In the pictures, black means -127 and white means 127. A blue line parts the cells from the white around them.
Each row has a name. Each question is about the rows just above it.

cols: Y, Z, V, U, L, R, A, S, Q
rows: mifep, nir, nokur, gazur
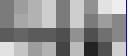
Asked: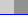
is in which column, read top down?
R
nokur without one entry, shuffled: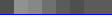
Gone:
[-26]
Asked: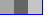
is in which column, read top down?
Z
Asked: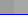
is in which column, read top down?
Z
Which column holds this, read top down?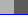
V
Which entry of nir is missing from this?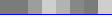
[39]

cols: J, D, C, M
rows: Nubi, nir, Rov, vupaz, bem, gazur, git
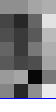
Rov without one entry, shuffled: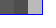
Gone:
[-69]
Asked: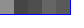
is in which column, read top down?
J
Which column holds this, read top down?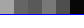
C
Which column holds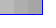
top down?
M
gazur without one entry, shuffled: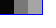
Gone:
[26]
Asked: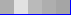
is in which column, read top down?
M

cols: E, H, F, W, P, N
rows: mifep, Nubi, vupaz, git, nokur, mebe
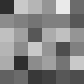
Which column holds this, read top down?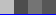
P
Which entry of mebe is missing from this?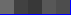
[-30]
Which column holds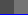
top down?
P
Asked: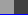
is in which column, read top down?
W
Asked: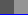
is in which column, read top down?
N
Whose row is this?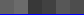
mebe

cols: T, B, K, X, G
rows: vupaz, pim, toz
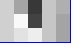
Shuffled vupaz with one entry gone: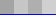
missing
[-71]
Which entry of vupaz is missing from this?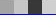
[47]
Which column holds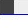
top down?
K
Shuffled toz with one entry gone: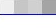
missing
[98]
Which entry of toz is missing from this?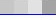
[110]

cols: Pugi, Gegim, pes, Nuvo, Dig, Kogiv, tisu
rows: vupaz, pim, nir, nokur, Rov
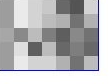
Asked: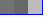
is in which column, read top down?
tisu
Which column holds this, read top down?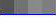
Kogiv
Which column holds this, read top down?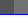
Kogiv
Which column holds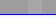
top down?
Pugi
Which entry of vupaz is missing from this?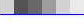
[72]

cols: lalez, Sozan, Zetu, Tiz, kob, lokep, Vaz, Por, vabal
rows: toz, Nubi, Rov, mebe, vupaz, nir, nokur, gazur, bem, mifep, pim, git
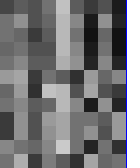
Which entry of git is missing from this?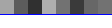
[-3]
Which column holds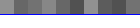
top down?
Por
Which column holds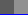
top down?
Sozan
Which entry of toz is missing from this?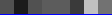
[-57]
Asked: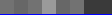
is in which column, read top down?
lalez

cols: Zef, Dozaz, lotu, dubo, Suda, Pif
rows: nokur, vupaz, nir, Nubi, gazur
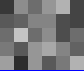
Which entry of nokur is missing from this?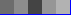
[-71]
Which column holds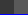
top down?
Zef
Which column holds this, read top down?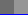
lotu
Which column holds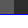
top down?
Dozaz
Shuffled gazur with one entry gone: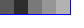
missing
[31]

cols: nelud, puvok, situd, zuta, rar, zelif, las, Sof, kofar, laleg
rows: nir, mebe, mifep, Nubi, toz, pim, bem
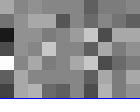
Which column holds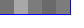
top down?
kofar
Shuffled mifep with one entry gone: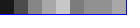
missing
[28]
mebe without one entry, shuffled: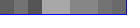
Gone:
[17]
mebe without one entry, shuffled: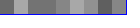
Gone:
[-42]
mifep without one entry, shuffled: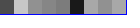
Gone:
[28]

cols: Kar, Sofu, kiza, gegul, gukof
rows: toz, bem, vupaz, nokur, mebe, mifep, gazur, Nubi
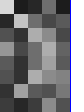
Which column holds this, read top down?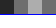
kiza
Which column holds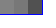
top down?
gukof
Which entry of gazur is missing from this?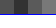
[33]
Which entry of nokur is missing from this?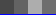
[22]
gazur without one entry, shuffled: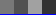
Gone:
[-37]

